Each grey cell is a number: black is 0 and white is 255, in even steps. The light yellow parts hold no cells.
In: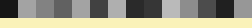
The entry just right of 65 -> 175
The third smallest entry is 42
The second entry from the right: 32
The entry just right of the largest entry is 141

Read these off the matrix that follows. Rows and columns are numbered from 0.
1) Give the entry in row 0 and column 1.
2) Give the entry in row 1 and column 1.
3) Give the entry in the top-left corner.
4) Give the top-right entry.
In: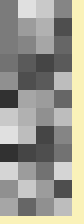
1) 224
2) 156
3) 123
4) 133

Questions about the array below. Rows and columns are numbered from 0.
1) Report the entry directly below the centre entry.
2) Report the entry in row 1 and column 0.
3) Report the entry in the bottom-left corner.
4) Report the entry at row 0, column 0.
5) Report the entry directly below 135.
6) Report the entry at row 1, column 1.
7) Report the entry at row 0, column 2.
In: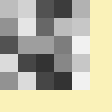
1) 51
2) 146
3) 146
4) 189
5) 51
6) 229
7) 82

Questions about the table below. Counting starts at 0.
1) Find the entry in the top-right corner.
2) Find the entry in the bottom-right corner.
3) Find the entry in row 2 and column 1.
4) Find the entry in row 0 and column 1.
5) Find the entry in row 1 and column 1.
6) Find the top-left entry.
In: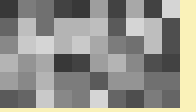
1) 213
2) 101
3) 201
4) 124
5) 190
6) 56

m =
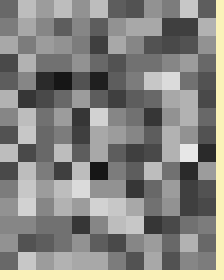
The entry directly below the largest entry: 42
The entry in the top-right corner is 93
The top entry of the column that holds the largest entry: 199
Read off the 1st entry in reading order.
104
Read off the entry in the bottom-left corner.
104
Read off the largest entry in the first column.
189
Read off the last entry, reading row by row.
124
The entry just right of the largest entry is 42
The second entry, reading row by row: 189
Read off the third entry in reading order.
156
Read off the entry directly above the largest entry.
146
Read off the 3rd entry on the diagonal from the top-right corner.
73
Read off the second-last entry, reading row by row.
134
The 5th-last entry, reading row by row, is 82
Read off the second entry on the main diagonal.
168
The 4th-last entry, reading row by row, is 168
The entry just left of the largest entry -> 178
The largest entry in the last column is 178

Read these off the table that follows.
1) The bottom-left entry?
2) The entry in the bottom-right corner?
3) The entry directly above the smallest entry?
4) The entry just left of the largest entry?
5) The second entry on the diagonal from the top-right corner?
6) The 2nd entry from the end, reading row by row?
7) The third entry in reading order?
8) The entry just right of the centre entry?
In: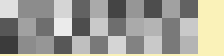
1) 59
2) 180
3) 87
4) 110
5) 121
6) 121
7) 140
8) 110

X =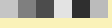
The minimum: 47
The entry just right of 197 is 127
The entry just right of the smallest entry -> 187

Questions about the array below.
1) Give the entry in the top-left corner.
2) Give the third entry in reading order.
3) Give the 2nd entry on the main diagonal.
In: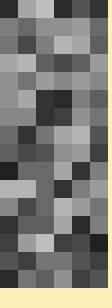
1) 42
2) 190
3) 105
